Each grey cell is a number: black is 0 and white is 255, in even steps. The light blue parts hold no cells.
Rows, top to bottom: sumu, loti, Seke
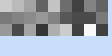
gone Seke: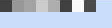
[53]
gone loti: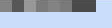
[140]
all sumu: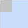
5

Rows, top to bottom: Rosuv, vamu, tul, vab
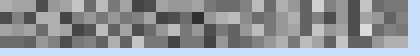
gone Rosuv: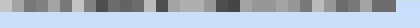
[208]
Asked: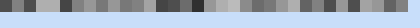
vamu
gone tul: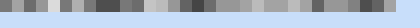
[87]
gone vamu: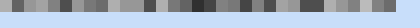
[139]
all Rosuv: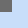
8 19 20 23 32
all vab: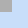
10 24 33 34

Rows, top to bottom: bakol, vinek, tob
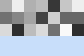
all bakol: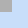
1 3
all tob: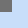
5

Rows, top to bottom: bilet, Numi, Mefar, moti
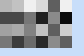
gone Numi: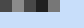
[12]
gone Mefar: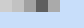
[130]
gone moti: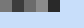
[95]
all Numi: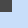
1 2
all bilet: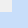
3 6
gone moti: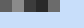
[119]
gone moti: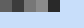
[107]

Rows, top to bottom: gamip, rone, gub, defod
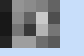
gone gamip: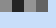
[128]
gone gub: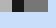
[56]

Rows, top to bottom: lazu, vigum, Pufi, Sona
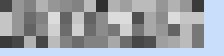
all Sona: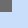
7 11
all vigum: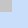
1 7 16 17

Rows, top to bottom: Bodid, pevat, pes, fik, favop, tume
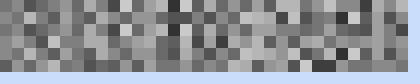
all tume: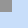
2 4 11 16 23 29
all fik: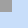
2 12 18 26 32
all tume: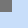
6 14 15 19 30 31 34

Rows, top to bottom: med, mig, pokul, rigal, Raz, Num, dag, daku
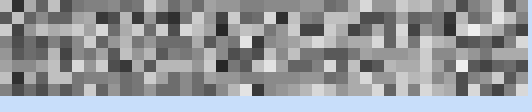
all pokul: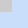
1 7 12 14 25 28 39
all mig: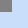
26 41 44
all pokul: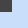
2 26 27 30 35 44

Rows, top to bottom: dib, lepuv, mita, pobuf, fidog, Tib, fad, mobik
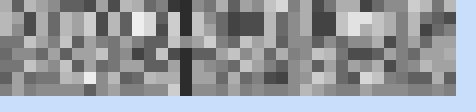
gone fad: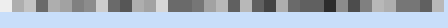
[150]
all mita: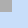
4 26 31 33
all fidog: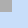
22 24 38
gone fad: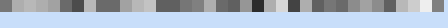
[86]
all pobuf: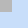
23
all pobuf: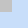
3 6 15 21

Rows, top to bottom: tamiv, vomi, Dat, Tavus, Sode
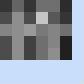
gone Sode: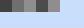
[32]
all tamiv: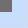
4 5
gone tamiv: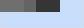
[44]
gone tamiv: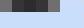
[100]
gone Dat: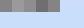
[121]

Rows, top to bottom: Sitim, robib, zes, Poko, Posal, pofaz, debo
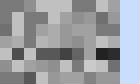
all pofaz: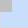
2 6 9
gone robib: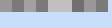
[143]
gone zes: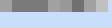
[172]
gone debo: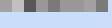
[131]
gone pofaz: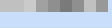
[112]
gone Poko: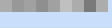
[181]
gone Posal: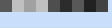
[100]

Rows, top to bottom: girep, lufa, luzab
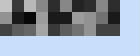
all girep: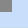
4 6 9
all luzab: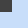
1 9 10
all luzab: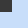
5
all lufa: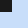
2 5 6 10

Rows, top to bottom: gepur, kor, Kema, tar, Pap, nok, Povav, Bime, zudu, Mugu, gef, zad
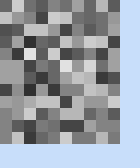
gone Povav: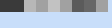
[80]
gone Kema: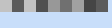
[131]
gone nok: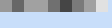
[214]
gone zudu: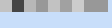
[172]
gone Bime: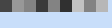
[142]
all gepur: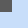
4 10

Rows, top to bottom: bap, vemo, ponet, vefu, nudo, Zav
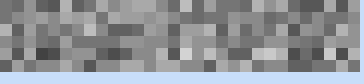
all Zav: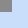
4 5 7 9 10 13 16 17 23 24
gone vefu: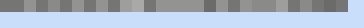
[126]
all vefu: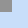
3 11 12 17 18 23 24 29 30
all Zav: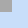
6 11 12 14 15 19 29
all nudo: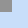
7 8 17 19
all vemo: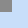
2 5 15 21 22 25 27 30
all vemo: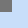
1 9 16 18 19 24 28 29

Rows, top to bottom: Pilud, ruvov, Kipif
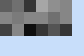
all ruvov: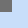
5
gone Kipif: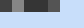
[14]
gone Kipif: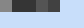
[14]
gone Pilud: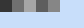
[143]
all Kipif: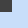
1
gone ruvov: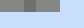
[123]

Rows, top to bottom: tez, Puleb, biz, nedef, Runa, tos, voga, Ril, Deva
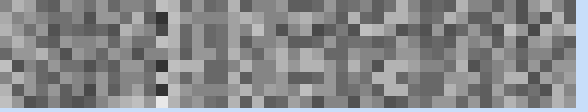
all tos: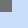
6 7 9 29 38 41
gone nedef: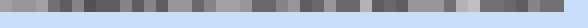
[142]
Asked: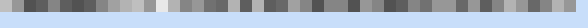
Deva
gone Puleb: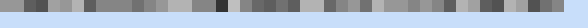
[170]
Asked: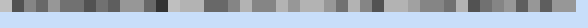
tos
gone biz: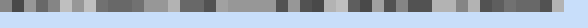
[122]

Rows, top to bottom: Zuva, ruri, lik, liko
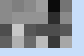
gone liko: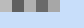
[56]
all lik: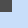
1 4 5
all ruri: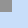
2 3 4
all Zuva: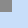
1 3
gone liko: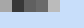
[176]
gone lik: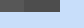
[199]
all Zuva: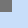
6

